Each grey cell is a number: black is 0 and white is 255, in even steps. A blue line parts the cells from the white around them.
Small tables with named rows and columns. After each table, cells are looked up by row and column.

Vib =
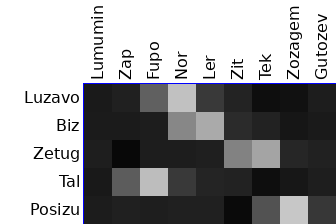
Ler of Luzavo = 57
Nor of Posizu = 32
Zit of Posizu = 10
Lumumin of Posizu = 28
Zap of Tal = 92
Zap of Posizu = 32
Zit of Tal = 34
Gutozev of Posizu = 55
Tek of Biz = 34
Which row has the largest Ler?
Biz

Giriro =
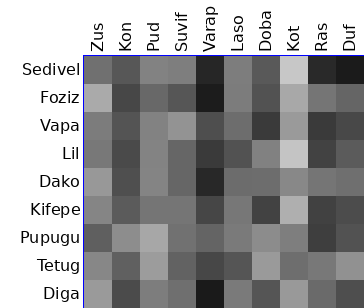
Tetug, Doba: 154
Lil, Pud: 131
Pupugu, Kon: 141
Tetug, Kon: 96
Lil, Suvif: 102
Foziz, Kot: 168
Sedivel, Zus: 112
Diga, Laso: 122
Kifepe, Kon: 91
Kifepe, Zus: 133
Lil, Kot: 196
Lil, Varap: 58
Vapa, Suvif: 147
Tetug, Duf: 145
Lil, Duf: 91
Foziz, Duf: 101
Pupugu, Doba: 140
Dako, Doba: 109
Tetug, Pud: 156
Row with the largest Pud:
Pupugu

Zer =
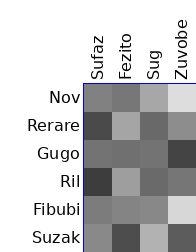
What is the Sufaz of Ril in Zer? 61
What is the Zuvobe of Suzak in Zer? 92
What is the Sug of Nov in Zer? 167
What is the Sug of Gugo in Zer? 115
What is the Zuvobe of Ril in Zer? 118
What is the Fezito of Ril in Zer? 158
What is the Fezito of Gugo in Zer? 112
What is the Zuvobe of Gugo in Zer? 68
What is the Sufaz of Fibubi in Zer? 124
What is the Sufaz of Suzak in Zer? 137
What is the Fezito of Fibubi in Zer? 132
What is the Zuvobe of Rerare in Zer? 141
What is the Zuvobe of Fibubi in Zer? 215
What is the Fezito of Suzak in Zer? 77
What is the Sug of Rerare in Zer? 105
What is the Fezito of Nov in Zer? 119
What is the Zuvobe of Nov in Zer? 221
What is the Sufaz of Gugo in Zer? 115
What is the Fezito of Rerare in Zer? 165

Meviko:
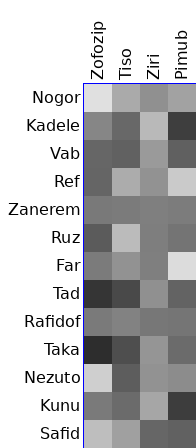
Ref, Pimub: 202
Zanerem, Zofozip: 121
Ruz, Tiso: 187
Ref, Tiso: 172
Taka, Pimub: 107
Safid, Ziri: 102
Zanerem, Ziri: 127
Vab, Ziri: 154
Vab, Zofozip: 102
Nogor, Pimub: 162
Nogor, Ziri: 144
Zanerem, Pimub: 124
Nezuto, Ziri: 146
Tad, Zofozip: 53
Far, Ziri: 127

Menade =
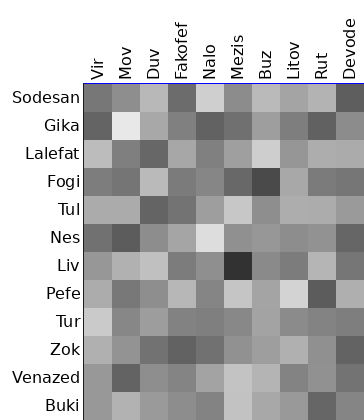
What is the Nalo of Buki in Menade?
131
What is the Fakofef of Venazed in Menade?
132
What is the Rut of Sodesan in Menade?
179
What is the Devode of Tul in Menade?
154
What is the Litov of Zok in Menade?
176
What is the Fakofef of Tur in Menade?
130
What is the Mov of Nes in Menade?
92
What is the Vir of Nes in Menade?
113
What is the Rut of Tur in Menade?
131
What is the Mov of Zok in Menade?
147
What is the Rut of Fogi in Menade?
123
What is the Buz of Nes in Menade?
151
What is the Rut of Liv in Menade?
181
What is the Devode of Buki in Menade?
133
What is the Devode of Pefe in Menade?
175
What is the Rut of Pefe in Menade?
92
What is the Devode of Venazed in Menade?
115

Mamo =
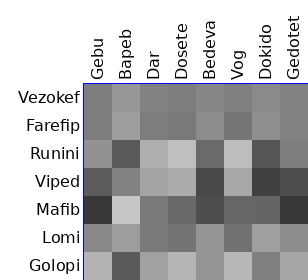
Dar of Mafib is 122
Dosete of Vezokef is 126
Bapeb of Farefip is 157
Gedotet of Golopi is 167
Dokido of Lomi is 159
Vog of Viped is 168
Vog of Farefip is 118
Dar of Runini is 174
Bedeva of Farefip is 140
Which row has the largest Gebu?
Golopi

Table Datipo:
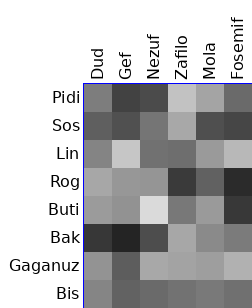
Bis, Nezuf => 106
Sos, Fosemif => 70
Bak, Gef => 36
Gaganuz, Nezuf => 168
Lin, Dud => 132
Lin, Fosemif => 184
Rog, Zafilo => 58
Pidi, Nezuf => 75
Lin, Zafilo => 110
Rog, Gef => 151
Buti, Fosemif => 56
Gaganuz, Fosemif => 177

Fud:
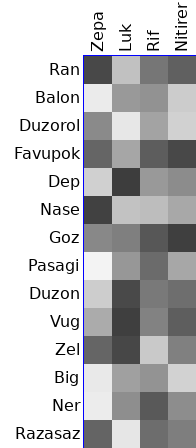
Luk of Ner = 142
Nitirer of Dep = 140
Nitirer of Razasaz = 126
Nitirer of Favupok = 72
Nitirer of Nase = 168
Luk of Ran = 193
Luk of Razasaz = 230
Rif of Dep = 153
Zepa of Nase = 65
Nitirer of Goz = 63
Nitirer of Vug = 94
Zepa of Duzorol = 138
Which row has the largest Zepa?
Pasagi

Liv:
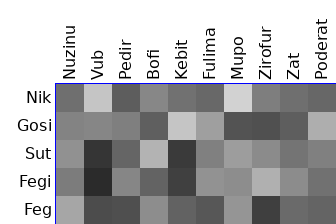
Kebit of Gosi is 197
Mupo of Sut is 157
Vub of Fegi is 43
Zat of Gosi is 94
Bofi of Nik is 135
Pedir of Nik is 93
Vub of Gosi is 134
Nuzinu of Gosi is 131
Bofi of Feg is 141
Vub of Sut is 53
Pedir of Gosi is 127
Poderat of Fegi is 113
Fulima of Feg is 87
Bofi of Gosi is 95

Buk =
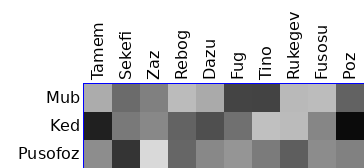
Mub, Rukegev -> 185
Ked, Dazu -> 79
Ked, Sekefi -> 121
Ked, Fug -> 112
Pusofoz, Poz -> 129
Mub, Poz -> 98
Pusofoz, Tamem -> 141
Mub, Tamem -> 172
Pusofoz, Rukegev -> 94
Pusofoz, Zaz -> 217
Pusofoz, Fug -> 149
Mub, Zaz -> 128
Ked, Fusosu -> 134
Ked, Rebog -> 99
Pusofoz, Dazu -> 136
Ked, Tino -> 192
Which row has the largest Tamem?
Mub

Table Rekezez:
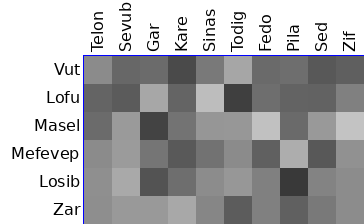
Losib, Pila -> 57
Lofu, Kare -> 100
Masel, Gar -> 67
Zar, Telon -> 142
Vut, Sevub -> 103
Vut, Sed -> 88
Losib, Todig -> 151
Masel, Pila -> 106
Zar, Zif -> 140
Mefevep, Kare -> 89
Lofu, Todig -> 63
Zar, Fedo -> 128
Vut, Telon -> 139

